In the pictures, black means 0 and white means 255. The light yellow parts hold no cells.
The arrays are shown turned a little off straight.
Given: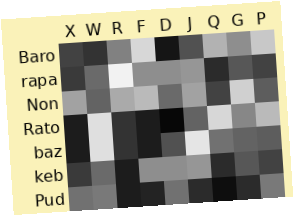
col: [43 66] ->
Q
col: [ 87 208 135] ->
G
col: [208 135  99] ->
G
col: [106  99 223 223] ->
W
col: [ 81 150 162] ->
J
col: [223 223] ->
W
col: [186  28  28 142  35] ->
F

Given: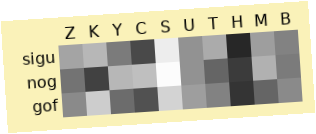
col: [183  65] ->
K
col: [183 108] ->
Y
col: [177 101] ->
M
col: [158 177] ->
M

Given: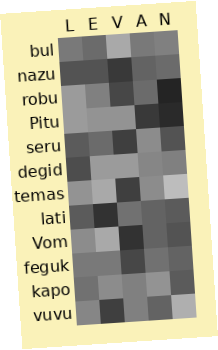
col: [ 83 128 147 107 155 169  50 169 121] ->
E
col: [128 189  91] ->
N
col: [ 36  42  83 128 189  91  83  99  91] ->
N
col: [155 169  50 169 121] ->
E

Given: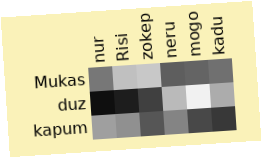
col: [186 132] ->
neru
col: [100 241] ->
mogo
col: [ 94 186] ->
neru
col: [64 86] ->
zokep
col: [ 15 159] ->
nur

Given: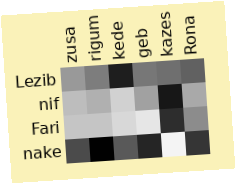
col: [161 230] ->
geb
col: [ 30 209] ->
kede
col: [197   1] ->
rigum
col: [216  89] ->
kede

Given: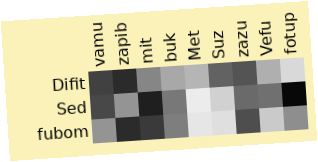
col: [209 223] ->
Suz
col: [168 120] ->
buk

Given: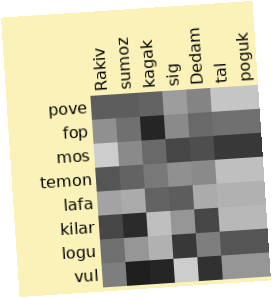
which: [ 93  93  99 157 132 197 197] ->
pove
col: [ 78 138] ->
Dedam
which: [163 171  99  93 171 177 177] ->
lafa
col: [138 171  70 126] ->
Dedam

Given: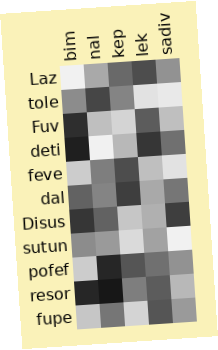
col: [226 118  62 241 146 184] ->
sadiv
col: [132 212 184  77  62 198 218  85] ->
kep
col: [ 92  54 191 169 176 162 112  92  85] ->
lek
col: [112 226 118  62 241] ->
sadiv

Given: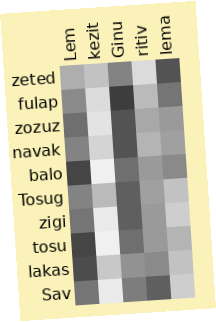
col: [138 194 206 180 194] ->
lema
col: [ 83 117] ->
lema
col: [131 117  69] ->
Lem

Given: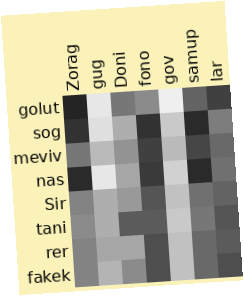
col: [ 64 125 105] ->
lar
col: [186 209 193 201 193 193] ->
gov
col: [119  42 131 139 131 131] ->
Zorag

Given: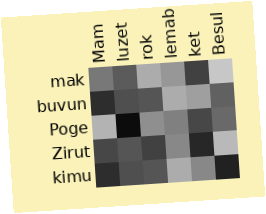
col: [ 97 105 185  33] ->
Besul
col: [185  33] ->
Besul
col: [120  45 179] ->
Mam
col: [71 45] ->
Mam
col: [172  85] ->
rok

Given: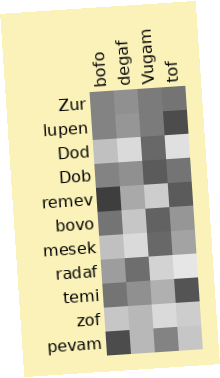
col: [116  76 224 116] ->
tof
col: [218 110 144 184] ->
degaf
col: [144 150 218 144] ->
degaf
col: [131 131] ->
bofo
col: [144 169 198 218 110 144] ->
degaf
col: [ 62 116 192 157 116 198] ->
bofo
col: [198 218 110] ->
degaf

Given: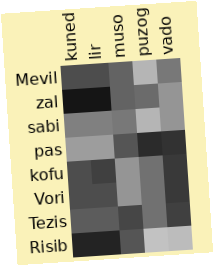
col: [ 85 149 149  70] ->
muso
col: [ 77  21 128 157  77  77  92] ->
kuned
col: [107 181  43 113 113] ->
puzog

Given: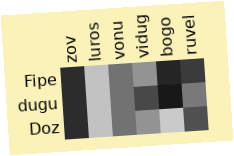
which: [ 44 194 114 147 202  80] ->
Doz
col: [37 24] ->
bogo

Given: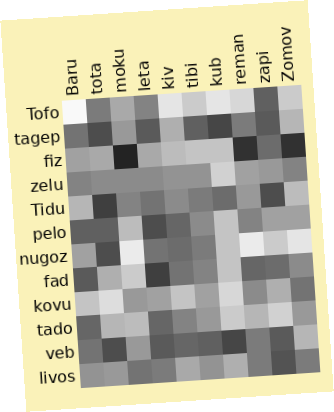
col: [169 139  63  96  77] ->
tota
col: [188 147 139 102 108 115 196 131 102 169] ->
kiv
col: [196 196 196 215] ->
kub
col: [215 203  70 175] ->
kub
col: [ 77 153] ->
tota
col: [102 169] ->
kiv

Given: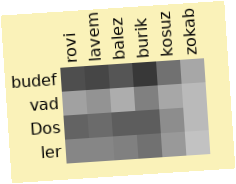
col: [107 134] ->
lavem
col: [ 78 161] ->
rovi
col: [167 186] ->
zokab
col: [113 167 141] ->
kosuz
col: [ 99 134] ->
rovi

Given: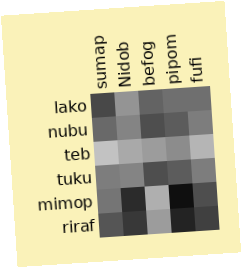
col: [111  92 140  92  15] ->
pipom
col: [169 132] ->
Nidob
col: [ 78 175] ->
befog

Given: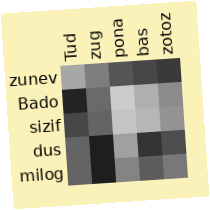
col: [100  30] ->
zug
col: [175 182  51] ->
bas
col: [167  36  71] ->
Tud
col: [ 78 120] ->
zotoz

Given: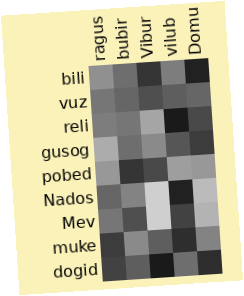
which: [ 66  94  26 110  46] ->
dogid
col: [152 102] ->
ragus

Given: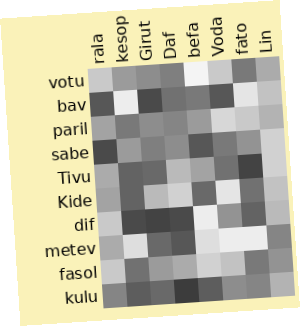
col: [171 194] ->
Lin
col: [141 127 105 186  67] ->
Girut
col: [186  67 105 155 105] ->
Girut
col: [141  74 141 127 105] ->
Girut
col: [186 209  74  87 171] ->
Daf
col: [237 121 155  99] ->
kesop
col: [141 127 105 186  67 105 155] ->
Girut

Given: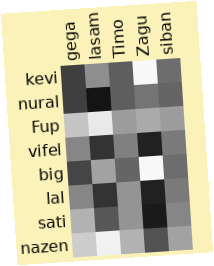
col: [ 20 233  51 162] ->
lasam
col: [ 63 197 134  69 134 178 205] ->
gega

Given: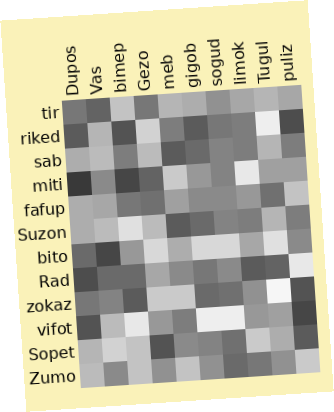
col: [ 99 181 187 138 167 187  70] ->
Vas
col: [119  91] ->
Dupos

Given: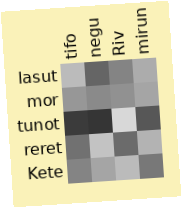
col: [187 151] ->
tifo
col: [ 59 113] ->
tifo

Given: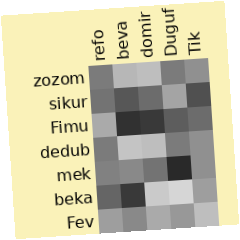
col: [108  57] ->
domir
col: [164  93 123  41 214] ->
Duguf
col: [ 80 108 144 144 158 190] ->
Tik
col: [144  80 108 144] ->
Tik
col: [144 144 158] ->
Tik
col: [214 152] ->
Duguf
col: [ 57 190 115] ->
domir

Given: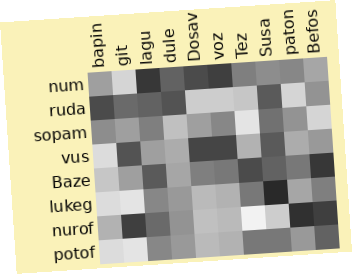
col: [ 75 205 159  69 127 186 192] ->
Dosav
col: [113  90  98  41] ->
Susa
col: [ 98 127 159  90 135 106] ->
lagu
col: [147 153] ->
dule
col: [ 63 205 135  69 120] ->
voz

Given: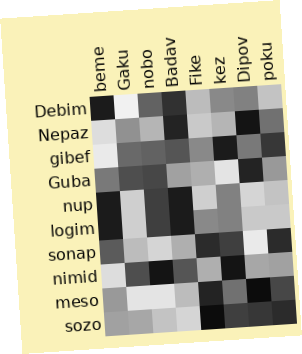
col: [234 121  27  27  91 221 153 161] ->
beme
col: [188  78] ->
Gaku
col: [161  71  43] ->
poku
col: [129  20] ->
Dipov
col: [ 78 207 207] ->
Gaku
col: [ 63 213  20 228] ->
nobo

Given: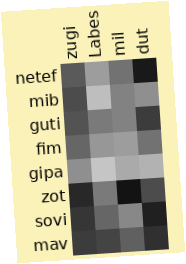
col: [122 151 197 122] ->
Labes
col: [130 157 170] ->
mil
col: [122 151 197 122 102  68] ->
Labes
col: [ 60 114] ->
dut
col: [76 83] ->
zugi
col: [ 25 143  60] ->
dut

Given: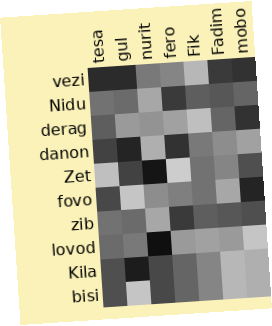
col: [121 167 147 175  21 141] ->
nurit
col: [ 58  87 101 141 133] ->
Fadim

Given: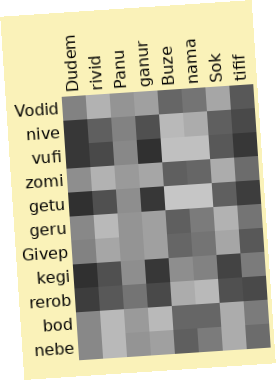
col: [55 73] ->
ganur
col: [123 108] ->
tifif

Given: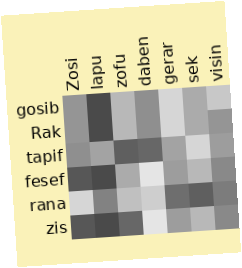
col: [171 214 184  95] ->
sek
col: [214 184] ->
sek
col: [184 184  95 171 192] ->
zofu
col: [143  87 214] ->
Zosi

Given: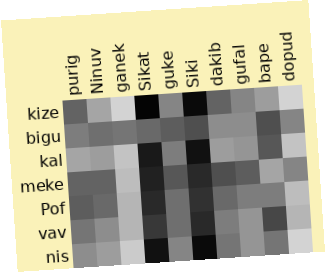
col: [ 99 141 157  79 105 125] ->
dakib
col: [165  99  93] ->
purig
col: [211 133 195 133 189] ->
dopud
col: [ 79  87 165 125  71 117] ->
bape
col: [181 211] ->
dopud
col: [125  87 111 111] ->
guke
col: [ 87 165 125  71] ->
bape

